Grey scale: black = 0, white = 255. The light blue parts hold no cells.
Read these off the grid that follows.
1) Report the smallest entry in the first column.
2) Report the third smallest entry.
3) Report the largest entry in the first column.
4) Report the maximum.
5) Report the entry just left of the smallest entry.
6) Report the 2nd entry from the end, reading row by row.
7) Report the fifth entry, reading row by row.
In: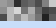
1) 76
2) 63
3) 155
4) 214
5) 116
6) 33
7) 104

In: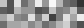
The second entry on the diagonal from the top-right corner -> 194
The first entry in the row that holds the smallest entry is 194
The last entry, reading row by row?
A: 81
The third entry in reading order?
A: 223
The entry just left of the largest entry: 150
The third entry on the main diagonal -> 137
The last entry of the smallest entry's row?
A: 51
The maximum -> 248
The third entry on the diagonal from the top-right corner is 223
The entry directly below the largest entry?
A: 194
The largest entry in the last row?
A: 207
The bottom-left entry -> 110

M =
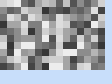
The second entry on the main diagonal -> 98
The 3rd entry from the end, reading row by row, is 221
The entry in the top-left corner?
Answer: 209
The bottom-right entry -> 127
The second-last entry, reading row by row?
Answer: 114
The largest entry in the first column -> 221
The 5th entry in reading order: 83
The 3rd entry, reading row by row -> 237
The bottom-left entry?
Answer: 68
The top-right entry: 209
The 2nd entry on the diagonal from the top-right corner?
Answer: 221
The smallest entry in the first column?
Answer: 55
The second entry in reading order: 221

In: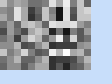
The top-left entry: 197
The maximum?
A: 253
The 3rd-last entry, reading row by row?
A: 88
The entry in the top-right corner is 101
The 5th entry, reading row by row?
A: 113
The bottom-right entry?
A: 155
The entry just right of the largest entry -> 168
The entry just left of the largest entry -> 182
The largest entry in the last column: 213
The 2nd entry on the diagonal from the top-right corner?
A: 197
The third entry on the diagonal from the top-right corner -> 76
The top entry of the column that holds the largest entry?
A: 239
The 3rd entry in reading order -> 168
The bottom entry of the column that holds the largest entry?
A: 37
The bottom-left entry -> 101
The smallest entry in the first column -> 76

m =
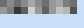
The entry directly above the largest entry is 166
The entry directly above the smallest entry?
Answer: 110
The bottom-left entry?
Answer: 152
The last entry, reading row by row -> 82
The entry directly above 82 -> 110
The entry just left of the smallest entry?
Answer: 126
